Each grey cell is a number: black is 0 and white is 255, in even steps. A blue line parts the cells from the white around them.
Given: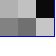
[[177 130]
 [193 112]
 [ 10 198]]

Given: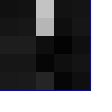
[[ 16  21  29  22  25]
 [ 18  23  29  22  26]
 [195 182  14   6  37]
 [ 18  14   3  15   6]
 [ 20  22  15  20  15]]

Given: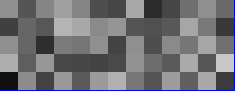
[[143  64 144 174  17]
 [ 85 102 102  94 140]
 [134  87  46 151  66]
 [160 180 123  72 152]
 [133 169 117  71  89]
 [ 78 138 144  67 154]
 [ 70 149  67  73 177]
 [169  84 143 146 119]
 [ 44  80  78 109  84]
 [ 70  88 138  90 156]
 [111 166 118 170  95]
 [143 121 166  86 168]
 [106  57 112 199  59]]

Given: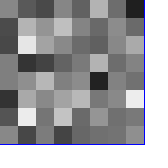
[[135  75  72 127 127  51  84 136]
 [ 89 180 230  52 143 169 236  71]
 [ 73 148 163  67 183 137 117 124]
 [134 191 137  99 128 163 195  68]
 [ 97 132 107 122 140 184 106 103]
 [179 105  96 179  34 120 149 112]
 [109 140 136 109 130 137 112 115]
 [ 31 106 170 131 113 237 121 143]]

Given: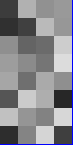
[[ 60  48 143 157 166  85 193  45]
 [177  64 100 139 111 203 149 132]
 [145 186 107 117 170 174 130 213]
 [153 151 205 220 143  39 215  63]]

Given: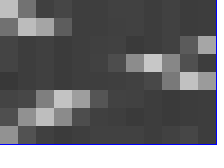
[[191 113  68  68  56  68  79 146]
 [114 188  61  61  61  71 145  82]
 [ 64 165  64  64  64 127 190  64]
 [ 70  93  59  59  59 195 139  59]
 [ 62  62  62  62  62 158  77  62]
 [ 62  62  64  65  62  85  64  65]
 [ 65  64  65  77  63  66  62  65]
 [ 65  65  58 140  65  65  58  65]
 [ 61  61  61 199  72  61  61  61]
 [ 65  65  65 135 121  58  58  65]
 [ 60  60  91  80 193  60  60  70]
 [ 61  61 166  61 155  61  61  61]]
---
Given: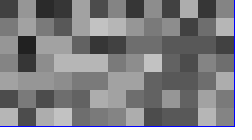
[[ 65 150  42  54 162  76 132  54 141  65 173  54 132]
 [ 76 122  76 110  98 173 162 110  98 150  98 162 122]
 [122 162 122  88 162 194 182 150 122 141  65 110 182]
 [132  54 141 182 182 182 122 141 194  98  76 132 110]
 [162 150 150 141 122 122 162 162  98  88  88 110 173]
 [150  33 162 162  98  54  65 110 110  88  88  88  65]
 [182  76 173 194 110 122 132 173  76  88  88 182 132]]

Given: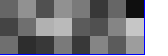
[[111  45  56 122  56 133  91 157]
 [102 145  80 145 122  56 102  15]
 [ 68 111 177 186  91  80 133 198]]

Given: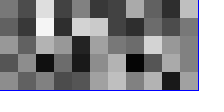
[[ 85 141  16 108  25 141 179   5  85 170 129]
 [141  97 129  76  85 161 191 129 179  25 161]
 [152  97 179 152  35 161 120 108 211 152 129]
 [120  76 222  66 129  56  66 170  97  46 191]
 [ 97  56 245  46 211 202  66  46 108  76 120]]

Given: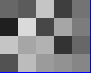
[[ 31 218  71 166 124]
 [ 82 188 155 146 134]
 [197 166 178  51 103]
 [103  91 197  62 115]]

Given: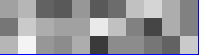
[[161 182  98  89 151  89 108 193 213 173 129]
 [182 244 151 140 173  58 140 140 118  98 202]
 [118 202 173 161 161 234 193 129  69 173 129]]

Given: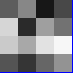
[[ 93 135  23  72]
 [ 84  53 102 147]
 [214  42 159 114]
 [202 168 226 247]]

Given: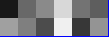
[[160 127  76 240  55 148]
 [ 24 104 138 216 115  94]]

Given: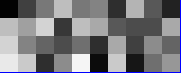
[[233 202  46 140 245  12 202  22 111 151]
 [211 131 100  76 111  46 169  64 140 100]
 [  2  64 120 190 120 131  46 180  88  34]
 [190 160 211  55 190 169  88  76  76 169]]
